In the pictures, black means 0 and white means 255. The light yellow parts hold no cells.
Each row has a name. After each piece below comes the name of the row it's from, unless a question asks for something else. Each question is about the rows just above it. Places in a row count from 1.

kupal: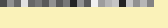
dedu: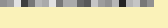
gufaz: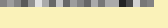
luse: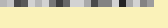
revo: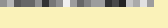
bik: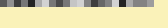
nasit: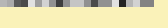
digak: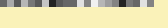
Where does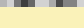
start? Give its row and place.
luse, 6
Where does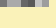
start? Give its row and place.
dedu, 9
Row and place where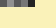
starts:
kupal, 7
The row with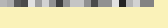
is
nasit

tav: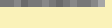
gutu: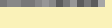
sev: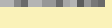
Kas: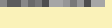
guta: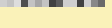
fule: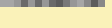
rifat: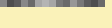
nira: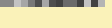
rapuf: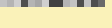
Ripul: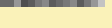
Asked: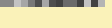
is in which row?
nira
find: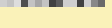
guta

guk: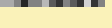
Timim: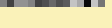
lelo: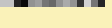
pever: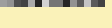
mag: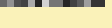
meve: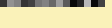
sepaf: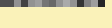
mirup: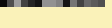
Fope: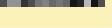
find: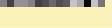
Timim
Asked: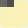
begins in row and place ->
Timim, 8
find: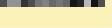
Fope
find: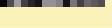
mirup
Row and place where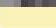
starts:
Timim, 3

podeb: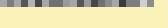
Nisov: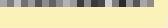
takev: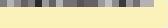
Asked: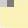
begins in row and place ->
Nisov, 16
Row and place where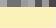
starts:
podeb, 7

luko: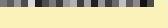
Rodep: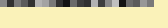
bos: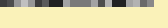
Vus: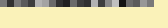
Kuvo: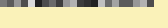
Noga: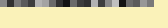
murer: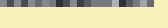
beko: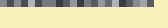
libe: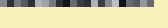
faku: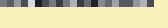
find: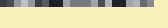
bos
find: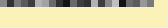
Noga

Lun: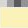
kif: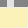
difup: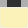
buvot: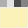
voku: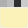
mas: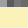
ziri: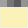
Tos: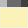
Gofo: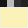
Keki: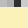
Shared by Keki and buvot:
[175]
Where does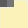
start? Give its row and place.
mas, 2
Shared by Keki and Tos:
[188]
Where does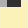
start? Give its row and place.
difup, 1
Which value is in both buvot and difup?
[175]

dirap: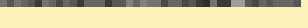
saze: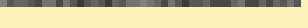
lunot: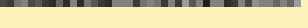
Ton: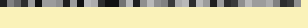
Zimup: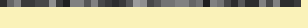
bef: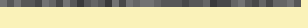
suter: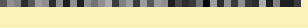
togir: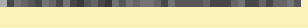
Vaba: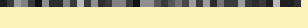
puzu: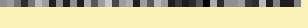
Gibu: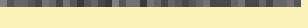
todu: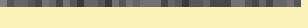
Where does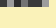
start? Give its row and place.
Vaba, 29
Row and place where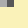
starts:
puzu, 13
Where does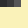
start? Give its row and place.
Zimup, 17
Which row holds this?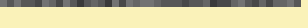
bef
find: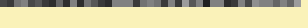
lunot
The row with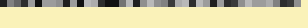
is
Ton

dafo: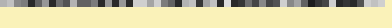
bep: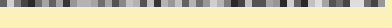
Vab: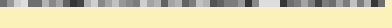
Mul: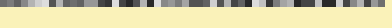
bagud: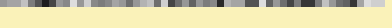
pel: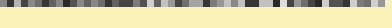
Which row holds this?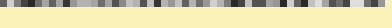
bep
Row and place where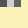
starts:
pel, 21
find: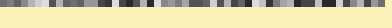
Mul
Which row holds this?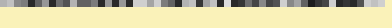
dafo

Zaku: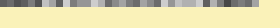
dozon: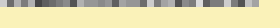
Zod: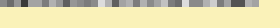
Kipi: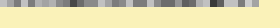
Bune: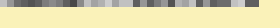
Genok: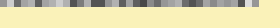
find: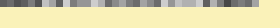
Zaku
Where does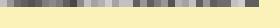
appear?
Bune
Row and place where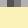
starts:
Genok, 10
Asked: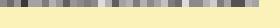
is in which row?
Zod

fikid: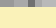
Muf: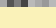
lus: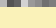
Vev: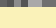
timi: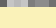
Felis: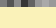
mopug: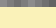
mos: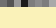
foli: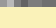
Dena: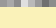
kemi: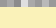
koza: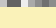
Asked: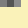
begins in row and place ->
Felis, 1
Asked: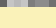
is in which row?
timi
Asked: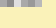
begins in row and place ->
kemi, 2

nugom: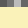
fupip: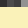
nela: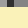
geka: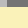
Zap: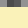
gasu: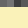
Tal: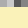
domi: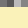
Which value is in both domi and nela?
[132]
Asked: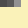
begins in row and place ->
Zap, 2
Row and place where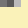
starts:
domi, 1
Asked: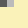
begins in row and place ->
domi, 2
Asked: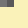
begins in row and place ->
domi, 1
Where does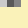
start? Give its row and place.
Tal, 2

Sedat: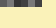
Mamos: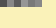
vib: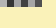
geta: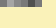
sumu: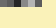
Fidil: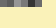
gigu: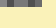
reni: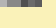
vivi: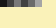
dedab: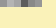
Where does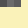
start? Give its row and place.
reni, 4
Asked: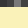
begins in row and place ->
Sedat, 3
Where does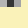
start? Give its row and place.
vib, 1
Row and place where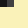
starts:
vivi, 1
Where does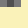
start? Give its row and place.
geta, 4
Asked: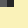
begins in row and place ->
sumu, 2

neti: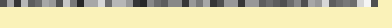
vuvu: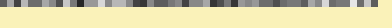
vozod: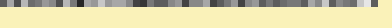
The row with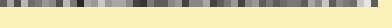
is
vozod
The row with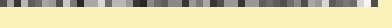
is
neti
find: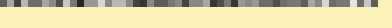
vuvu
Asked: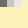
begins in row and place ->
vozod, 51

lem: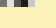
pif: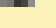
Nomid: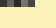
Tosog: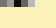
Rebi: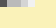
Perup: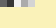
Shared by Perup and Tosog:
[100]
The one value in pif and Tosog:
[116]
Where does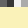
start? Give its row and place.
Perup, 1
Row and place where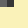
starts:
Perup, 1
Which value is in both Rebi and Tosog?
[186]

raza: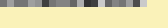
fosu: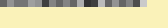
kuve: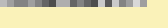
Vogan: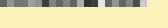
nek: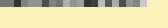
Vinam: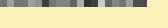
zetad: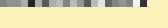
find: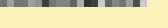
raza
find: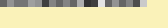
Vogan
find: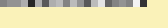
zetad
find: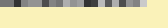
nek

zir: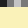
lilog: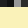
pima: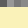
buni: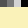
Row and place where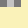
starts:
zir, 2
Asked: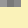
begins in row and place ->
pima, 2
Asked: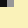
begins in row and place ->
lilog, 2
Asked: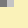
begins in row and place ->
zir, 2
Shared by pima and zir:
[121]

